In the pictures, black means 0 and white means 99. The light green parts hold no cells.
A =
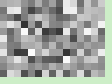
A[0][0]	66
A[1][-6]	92
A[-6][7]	50
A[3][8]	50
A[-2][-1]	54
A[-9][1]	47
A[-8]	[73, 88, 77, 20, 60, 32, 75, 52, 50, 62, 79, 65, 47, 69, 94]
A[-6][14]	50
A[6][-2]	57
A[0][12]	77
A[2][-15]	54
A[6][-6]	65
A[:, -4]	[44, 55, 78, 65, 66, 65, 52, 81, 58, 52, 85]
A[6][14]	59
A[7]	[88, 47, 23, 24, 98, 66, 82, 62, 62, 21, 42, 81, 46, 64, 92]
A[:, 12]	[77, 75, 76, 47, 95, 50, 64, 46, 76, 60, 39]
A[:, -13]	[71, 91, 29, 77, 59, 58, 47, 23, 88, 67, 78]
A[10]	[38, 85, 78, 31, 52, 25, 82, 38, 81, 37, 56, 85, 39, 72, 64]
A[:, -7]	[38, 29, 40, 50, 22, 61, 48, 62, 30, 59, 81]
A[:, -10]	[67, 41, 78, 32, 83, 60, 71, 66, 51, 60, 25]
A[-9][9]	43
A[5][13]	70
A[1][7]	41
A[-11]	[66, 69, 71, 57, 48, 67, 48, 62, 38, 91, 84, 44, 77, 58, 79]
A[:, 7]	[62, 41, 53, 52, 32, 50, 71, 62, 35, 68, 38]
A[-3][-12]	73
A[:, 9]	[91, 92, 43, 62, 91, 63, 65, 21, 97, 71, 37]
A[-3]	[59, 71, 88, 73, 31, 51, 36, 35, 30, 97, 69, 58, 76, 79, 56]

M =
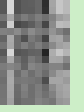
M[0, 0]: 34
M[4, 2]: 54
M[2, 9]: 65
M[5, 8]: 64
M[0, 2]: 32
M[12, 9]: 65
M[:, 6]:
[18, 19, 44, 27, 45, 26, 42, 14, 26, 46, 42, 30, 41, 44, 48]
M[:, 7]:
[64, 63, 51, 54, 57, 62, 53, 67, 65, 51, 53, 64, 54, 50, 46]
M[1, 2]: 32
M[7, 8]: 77
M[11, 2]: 46
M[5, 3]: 31
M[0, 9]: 72
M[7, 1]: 83
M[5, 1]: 66
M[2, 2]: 41
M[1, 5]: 40
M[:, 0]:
[34, 34, 45, 35, 50, 39, 45, 34, 41, 48, 45, 43, 45, 45, 46]
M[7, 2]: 33
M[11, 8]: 64
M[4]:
[50, 49, 54, 45, 54, 48, 45, 57, 50, 43]
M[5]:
[39, 66, 42, 31, 47, 42, 26, 62, 64, 51]
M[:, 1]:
[83, 83, 65, 80, 49, 66, 65, 83, 66, 52, 65, 66, 65, 64, 62]
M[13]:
[45, 64, 41, 48, 43, 49, 44, 50, 61, 64]
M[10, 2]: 42

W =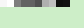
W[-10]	96
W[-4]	68
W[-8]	49
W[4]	38

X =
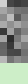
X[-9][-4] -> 81
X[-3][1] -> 22
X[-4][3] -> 64
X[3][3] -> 56
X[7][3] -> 44
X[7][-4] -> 40
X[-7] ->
[54, 73, 35, 50]
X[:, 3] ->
[26, 43, 50, 56, 50, 64, 48, 44, 49]

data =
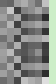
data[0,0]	41
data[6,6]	23
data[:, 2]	[61, 24, 65, 25, 59, 26, 68, 36, 67, 25, 65, 28]
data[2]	[62, 50, 65, 27, 36, 40, 17]
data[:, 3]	[67, 50, 27, 54, 29, 65, 32, 33, 29, 56, 28, 74]
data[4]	[62, 57, 59, 29, 38, 44, 20]
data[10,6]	18
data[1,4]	55
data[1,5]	64
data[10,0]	62
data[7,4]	42
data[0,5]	44
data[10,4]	36
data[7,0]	62
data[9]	[49, 67, 25, 56, 58, 63, 59]
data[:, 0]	[41, 56, 62, 51, 62, 44, 56, 62, 60, 49, 62, 42]
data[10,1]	51
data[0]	[41, 39, 61, 67, 56, 44, 75]
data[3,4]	57
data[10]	[62, 51, 65, 28, 36, 41, 18]
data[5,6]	71

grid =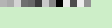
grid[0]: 70
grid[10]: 30
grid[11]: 92
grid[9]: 91

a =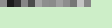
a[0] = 55
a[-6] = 54
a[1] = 11
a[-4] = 55
